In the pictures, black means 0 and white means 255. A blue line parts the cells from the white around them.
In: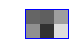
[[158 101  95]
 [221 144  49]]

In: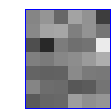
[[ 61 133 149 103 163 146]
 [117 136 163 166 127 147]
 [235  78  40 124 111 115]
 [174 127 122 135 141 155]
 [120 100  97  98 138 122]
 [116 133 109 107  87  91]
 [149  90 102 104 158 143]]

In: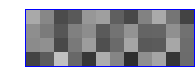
[[ 67 169 135  75  89 151 159  95  72 130 170 117]
 [113 142 123  86 128 141  90 115 147 100 101 144]
 [109 139 144  73 121 157  79 106 165  89  91 167]
 [108  67  92 193 104  55 174 133  46 143 165  54]]

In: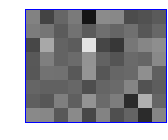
[[ 90 130  67 102 122  21 139 136  76  81]
 [103 124 117  91 114  91 111 101 112  87]
 [142  71 168  99  92 227  70  55 119 134]
 [137  88 127  99 107 147  98  84 106 101]
 [ 95  87 114 113  88 148  86 102 105 143]
 [ 93 101  97  97 103  78 101 106 133  82]
 [101  95  87 127  95 147 106 125  43 176]
 [134 137 135  88 138  71 131  79 100  43]]

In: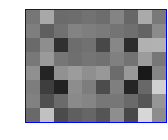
[[121 118 168 107 109 114 109 132 103 170]
 [139 126  95 113 131 126 122 116 111 100]
 [178 106 142  48 109 113  72 135  44 177]
 [119 120 154 118 111 117 113 128 115 156]
 [134 144  36 145 156 143 152 108 153  25]
 [208 125  62  34 141 125  76 127  37 104]
 [150 129  79 107 138 133 119 119 106  86]
 [141 105 193  75  95 102  85 142  72 215]]

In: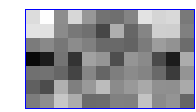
[[121 220 254 141 215 151 114 111 132 227 213 217]
 [128 227 225 139 120 112  70 174 102 133 207 206]
 [108 123 137 119 140 128 105 105  99 123 157 146]
 [172   8  28 116  51 161 149  78 149 138  74  28]
 [148 112 114 102  68 134 101 126 139 132 105  59]
 [170  96  76 176 127 153 188 139 153 169 144 143]
 [102 124 142 199 172 107 108 129 128 195 139 148]]

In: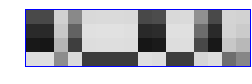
[[210  73  72 209 137 217 218 218 217  72  76 217 218 144  73 212]
 [203  42  41 200  98 224 225 225 223  41  44 224 224 108  42 211]
 [184  24  22 181  62 221 222 222 221  22  26 221 222  72  24 199]
 [135 221 223 141 218  60  60  60  60 223 220  60  60 213 221 110]]
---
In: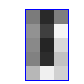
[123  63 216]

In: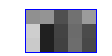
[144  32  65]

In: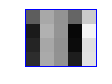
[ 93 177 145  29]

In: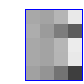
[168 155 182 233]

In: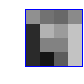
[144 178 130 195]

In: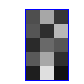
[78 46 86]
